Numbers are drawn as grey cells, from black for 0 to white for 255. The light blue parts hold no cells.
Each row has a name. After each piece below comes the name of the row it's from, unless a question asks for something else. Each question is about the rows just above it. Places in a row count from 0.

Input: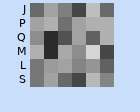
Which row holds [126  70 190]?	J
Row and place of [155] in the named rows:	L, 1
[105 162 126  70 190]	J
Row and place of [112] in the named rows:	P, 2
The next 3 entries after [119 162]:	[105  70 184]
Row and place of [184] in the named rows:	S, 4
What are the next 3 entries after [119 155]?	[162 133 149]

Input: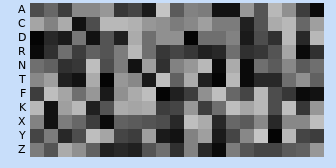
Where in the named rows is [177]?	C, 7
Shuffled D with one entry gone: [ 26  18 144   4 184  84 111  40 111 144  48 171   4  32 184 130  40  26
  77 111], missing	[118]

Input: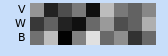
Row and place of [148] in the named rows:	V, 0
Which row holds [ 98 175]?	W
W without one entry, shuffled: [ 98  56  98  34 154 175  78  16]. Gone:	[105]
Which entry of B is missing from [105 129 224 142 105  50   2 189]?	[113]
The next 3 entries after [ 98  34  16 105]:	[154  78  98]
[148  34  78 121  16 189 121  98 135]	V

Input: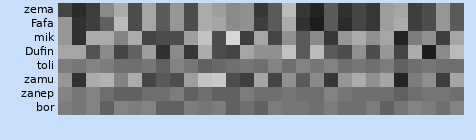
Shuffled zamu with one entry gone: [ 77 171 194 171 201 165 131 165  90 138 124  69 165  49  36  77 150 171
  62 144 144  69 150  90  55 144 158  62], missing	[179]
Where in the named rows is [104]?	toli, 11
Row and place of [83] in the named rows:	Dufin, 2
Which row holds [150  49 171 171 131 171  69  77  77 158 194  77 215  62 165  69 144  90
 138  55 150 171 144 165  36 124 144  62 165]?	mik
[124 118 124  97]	bor

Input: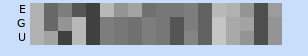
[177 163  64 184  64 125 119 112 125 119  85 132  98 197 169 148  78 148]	U
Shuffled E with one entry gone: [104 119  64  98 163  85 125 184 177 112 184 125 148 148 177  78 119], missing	[156]
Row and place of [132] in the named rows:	U, 11
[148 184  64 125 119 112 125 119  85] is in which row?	G

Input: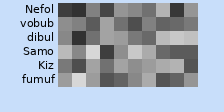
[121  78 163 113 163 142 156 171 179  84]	Kiz
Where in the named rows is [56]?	Nefol, 8
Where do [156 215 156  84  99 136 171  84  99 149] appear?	fumuf

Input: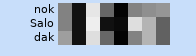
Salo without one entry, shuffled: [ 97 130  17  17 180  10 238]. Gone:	[222]
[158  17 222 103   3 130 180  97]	dak
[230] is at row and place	nok, 2
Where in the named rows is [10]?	Salo, 4

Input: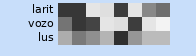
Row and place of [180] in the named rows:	lus, 3
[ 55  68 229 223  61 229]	vozo

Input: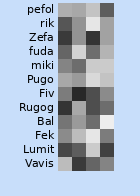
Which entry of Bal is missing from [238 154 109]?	[117]
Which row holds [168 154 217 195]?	Pugo
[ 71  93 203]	Lumit
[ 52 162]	Zefa

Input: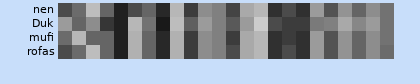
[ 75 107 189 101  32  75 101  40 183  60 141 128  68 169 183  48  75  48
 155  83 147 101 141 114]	nen
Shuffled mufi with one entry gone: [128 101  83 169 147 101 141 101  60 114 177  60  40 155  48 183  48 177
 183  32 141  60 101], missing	[107]
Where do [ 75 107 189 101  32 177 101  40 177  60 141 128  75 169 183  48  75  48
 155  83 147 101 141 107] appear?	rofas
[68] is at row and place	nen, 12

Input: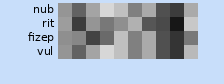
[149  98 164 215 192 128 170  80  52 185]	vul
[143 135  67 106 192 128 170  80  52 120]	fizep

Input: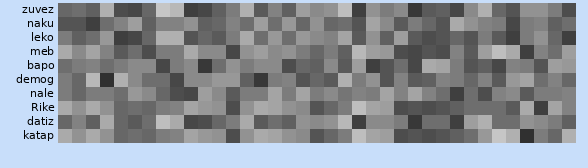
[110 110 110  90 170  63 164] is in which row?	Rike
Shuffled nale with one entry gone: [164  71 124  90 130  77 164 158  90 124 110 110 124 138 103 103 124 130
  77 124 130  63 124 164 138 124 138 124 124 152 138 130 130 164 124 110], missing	[117]

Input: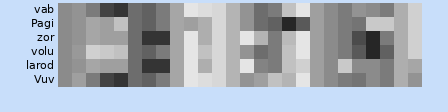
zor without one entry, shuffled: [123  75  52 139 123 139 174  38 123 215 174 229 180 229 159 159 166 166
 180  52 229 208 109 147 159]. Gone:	[186]
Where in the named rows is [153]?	volu, 1
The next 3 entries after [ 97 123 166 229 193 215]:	[180 147 109]

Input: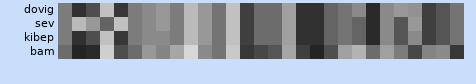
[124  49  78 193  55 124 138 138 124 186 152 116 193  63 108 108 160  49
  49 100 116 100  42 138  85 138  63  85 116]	kibep
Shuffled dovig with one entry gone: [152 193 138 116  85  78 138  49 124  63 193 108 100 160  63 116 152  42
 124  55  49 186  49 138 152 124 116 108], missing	[146]

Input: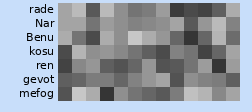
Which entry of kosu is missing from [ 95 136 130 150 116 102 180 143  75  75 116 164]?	[67]
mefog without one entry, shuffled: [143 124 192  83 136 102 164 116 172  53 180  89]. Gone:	[199]
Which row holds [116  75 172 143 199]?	Benu
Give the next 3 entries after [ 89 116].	[156  53 156]
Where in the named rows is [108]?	Benu, 12
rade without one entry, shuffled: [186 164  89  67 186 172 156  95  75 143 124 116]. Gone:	[60]
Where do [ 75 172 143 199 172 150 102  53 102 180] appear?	Benu

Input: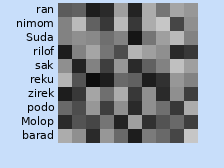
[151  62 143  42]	podo
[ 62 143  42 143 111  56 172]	podo
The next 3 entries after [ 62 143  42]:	[143 111  56]
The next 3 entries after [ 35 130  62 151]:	[ 42  97 130]
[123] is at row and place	barad, 6
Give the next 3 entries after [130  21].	[117 159 186]
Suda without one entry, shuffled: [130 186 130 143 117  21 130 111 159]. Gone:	[137]

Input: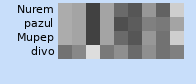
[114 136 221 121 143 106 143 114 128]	divo
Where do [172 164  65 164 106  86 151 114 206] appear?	Mupep
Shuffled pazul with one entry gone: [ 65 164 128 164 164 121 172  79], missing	[92]
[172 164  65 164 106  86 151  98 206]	Nurem

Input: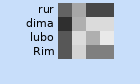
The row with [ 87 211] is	Rim
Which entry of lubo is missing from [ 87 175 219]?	[233]
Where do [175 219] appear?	dima
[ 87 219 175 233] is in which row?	lubo

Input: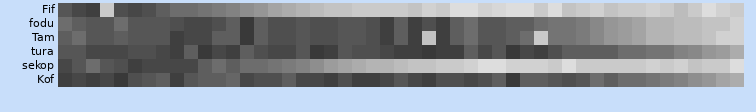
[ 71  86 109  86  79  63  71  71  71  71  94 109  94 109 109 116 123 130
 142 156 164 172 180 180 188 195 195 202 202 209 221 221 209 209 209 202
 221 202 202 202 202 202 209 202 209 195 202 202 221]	sekop
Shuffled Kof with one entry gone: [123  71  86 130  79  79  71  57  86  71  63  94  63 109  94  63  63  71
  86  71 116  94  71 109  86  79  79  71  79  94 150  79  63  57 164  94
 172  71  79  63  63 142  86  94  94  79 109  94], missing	[102]
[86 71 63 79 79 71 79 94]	Kof
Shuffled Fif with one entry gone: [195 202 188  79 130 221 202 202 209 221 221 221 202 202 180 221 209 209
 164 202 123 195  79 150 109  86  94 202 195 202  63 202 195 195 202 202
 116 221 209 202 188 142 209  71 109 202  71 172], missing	[215]

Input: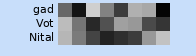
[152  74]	Vot
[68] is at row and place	Nital, 2
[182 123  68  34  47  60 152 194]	Nital
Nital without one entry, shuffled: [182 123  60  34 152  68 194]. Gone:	[47]
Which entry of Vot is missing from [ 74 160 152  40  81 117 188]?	[53]
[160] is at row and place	Vot, 4
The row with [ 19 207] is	gad

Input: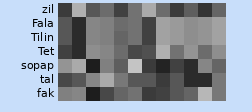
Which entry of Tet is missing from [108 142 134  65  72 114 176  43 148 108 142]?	[80]
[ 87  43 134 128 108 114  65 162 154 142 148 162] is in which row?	Fala

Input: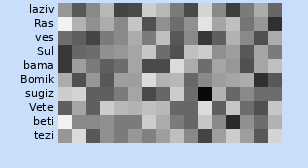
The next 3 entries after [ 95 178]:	[137  80 172]
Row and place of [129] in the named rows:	tezi, 6
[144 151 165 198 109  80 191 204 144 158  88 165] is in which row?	Sul
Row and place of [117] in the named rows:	Ras, 13

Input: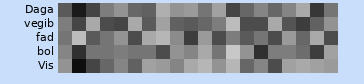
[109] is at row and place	bol, 17
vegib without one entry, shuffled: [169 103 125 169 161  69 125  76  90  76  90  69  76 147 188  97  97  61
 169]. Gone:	[84]
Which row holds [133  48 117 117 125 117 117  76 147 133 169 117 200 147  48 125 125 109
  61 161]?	bol
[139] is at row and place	fad, 8
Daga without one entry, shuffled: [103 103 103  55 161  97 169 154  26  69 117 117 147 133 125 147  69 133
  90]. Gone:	[175]
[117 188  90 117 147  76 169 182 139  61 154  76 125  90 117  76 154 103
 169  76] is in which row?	fad

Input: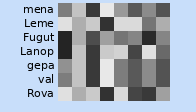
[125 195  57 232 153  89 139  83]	mena
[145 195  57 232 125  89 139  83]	gepa
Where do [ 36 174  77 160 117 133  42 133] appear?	Fugut

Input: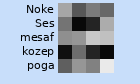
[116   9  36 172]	Ses
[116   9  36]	Ses
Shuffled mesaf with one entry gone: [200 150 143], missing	[192]
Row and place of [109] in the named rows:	kozep, 1
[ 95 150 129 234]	poga
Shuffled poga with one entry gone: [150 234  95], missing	[129]

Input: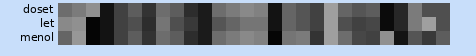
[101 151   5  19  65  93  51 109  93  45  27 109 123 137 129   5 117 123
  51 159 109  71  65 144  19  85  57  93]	menol
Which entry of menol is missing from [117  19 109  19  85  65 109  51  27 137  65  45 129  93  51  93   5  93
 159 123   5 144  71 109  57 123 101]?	[151]
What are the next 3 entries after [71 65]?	[144  19  85]

